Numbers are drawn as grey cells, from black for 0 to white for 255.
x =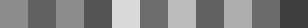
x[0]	140
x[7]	96

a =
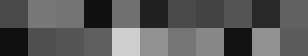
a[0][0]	74
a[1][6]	117
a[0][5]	32
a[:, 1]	[120, 79]
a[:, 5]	[32, 145]
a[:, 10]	[97, 92]
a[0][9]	40
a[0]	[74, 120, 115, 17, 113, 32, 74, 67, 85, 40, 97]

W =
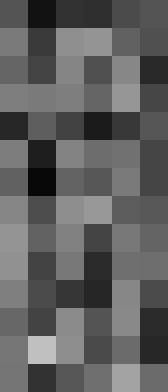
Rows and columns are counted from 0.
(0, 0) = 84
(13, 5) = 107
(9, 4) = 111
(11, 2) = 139
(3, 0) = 126
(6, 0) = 97
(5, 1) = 30
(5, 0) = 125
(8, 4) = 120
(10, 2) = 54
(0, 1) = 18
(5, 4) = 113
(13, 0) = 117
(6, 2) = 99
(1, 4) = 97
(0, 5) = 84
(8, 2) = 129
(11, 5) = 43
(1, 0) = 122
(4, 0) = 39
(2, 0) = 101
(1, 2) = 143
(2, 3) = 80
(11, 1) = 67
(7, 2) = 142

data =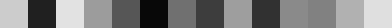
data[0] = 204
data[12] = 177
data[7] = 61

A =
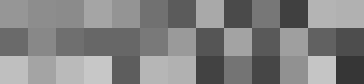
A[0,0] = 150
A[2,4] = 93
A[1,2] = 111
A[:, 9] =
[119, 89, 70]
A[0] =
[150, 141, 139, 165, 148, 113, 91, 169, 74, 119, 64, 180, 177]
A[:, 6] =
[91, 154, 177]
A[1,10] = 159
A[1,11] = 97
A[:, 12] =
[177, 77, 54]

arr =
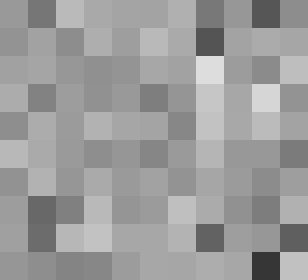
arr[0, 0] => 153
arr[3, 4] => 153
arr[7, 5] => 155
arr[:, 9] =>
[86, 171, 139, 214, 187, 152, 140, 125, 151, 54]
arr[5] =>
[184, 170, 154, 142, 150, 134, 154, 181, 152, 152, 123]
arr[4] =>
[142, 172, 155, 178, 166, 164, 135, 194, 168, 187, 163]
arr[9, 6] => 166
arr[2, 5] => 167
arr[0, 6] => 176
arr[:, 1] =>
[118, 162, 165, 130, 172, 170, 178, 104, 108, 142]
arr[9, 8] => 167
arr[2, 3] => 144
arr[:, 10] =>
[141, 166, 190, 147, 163, 123, 158, 177, 95, 193]
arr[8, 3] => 194
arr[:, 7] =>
[120, 84, 221, 198, 194, 181, 166, 171, 98, 173]
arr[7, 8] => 145
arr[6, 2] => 150
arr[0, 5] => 163
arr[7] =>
[157, 104, 128, 185, 149, 155, 191, 171, 145, 125, 177]
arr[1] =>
[147, 162, 141, 174, 158, 185, 170, 84, 163, 171, 166]
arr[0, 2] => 186

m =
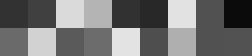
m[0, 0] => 50
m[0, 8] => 11
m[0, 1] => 64
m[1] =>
[106, 210, 90, 108, 227, 78, 175, 81, 82]

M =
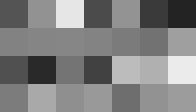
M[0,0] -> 84
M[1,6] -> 159
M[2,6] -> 235
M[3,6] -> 156
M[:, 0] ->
[84, 130, 80, 124]
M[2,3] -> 65
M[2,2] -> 116
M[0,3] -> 75

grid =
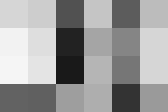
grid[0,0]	214
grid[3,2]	158
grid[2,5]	214
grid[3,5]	154
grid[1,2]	34
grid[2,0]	245
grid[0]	[214, 205, 81, 197, 92, 188]
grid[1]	[242, 222, 34, 165, 133, 214]
